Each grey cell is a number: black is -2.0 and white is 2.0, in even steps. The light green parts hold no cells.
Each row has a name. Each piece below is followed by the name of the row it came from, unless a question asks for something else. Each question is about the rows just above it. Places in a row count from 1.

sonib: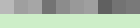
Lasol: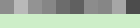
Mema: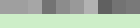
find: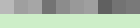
sonib
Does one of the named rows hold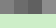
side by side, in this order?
no
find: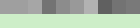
Mema
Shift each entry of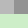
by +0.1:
[1.0 0.4]
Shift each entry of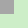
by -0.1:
[0.5]

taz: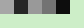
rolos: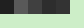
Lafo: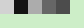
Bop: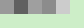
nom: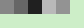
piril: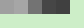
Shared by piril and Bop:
[0.5]
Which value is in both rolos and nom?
[-1.5]
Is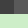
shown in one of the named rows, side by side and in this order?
no
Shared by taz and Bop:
[0.4]
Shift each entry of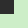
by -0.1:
[-1.4]
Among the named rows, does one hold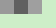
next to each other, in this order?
yes
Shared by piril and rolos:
[-1.0]

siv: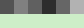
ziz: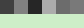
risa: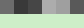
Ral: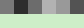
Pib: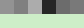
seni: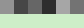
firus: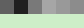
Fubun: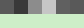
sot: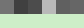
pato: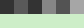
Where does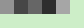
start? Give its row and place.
seni, 1
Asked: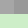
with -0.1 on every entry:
[0.5 0.3]
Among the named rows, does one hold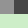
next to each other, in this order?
yes
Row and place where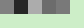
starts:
ziz, 2
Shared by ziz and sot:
[-1.0]

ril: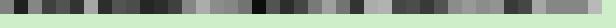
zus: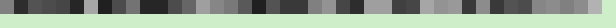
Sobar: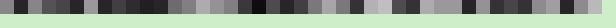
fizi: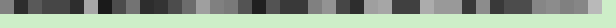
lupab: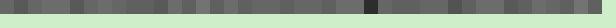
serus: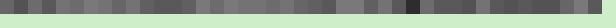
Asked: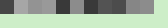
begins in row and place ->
zus, 30
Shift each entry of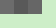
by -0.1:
[-0.4 -0.7 -0.5]
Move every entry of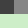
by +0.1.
[-0.9  0.2]
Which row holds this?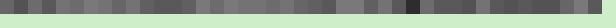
serus
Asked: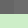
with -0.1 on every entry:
[-0.5 -0.4]
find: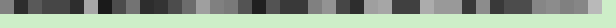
fizi

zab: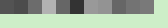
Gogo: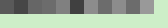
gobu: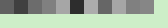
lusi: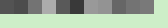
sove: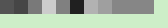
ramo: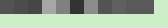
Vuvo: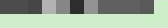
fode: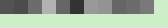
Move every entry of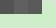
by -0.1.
[-0.8 -0.6 -0.7]
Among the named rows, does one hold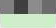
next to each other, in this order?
yes

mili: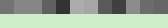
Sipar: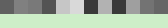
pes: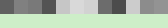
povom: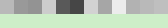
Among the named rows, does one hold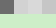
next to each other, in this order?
no
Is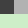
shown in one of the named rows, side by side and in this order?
no
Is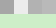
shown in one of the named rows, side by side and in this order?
yes

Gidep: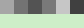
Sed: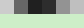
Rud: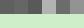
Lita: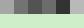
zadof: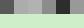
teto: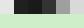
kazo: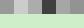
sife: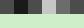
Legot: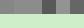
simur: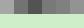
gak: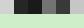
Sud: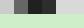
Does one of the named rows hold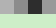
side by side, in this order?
yes
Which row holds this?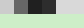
Sud

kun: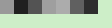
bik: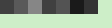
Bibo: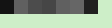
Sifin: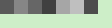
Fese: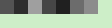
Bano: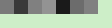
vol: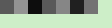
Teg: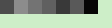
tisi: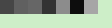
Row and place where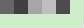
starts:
Sifin, 3
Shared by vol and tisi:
[-1.8]
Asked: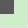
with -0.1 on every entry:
[-0.7]
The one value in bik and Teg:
[-0.6]
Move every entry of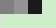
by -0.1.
[-0.1  0.2 -1.7]
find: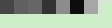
tisi
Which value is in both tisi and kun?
[-0.5]

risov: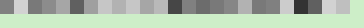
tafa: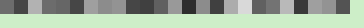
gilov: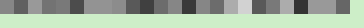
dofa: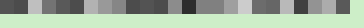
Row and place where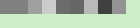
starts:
dofa, 15
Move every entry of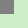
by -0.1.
[-0.1]
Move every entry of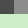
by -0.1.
[-0.9  0.1]
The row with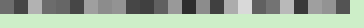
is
tafa
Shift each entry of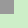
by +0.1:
[0.5]
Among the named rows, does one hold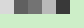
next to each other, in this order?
yes

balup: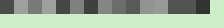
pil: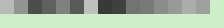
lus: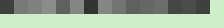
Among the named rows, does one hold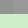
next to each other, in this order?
yes
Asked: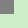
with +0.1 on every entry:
[0.1]
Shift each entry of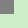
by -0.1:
[-0.1]
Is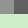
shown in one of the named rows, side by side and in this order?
no
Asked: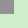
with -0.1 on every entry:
[0.2]

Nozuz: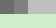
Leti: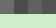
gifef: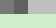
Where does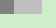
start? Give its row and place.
Nozuz, 2
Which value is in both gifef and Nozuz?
[1.0]
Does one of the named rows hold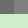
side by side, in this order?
yes

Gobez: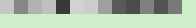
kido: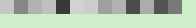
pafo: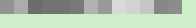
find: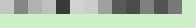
Gobez
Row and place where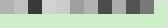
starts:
kido, 3
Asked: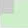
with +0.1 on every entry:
[1.3]
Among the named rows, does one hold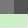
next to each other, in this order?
no

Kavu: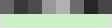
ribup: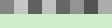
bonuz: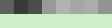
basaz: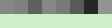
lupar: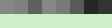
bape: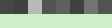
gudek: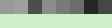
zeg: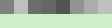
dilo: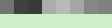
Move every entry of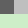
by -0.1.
[-0.6  0.9]
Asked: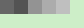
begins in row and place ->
zeg, 4

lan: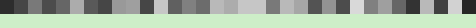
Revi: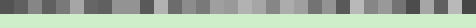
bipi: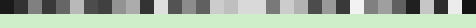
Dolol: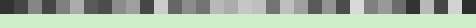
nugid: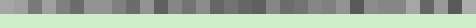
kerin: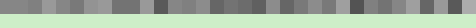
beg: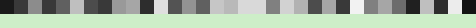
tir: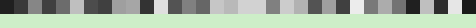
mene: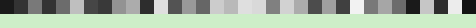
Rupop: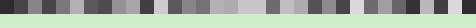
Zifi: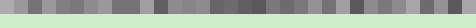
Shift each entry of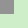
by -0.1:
[0.2]
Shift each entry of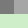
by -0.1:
[-0.2  0.5]
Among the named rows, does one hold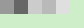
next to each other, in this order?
yes
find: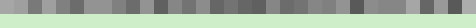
nugid
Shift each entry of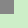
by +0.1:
[0.2]

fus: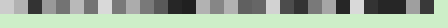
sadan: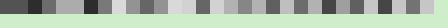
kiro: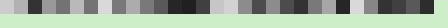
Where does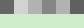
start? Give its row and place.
sadan, 15
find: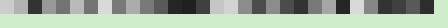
kiro
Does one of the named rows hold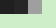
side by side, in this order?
no
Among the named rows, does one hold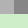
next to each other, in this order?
yes
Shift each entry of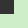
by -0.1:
[-1.3]

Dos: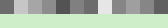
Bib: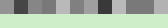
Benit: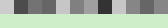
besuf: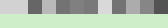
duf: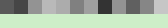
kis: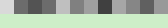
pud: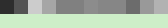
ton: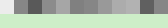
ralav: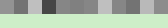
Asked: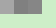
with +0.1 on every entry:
[0.7 0.1 0.2]
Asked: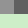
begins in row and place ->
duf, 9
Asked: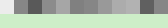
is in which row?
ton

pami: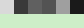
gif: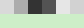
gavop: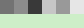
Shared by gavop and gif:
[1.6]
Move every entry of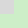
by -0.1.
[1.3]
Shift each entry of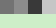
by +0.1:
[-0.1  0.3 -1.0  1.2]
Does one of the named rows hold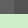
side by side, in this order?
yes
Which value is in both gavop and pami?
[-1.1]

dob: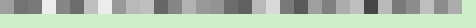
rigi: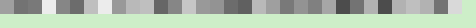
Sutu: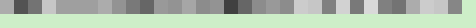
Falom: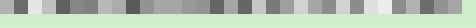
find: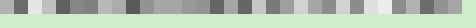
Falom
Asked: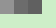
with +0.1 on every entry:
[ 0.4 -0.2 -0.4]

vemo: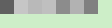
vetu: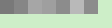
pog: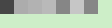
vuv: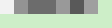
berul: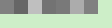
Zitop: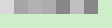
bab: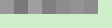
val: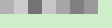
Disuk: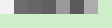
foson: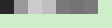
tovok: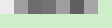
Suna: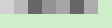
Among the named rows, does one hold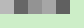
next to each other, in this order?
no
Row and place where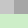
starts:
val, 4
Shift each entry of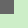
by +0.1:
[-0.3]
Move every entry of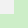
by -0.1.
[1.7]
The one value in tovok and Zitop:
[0.6]
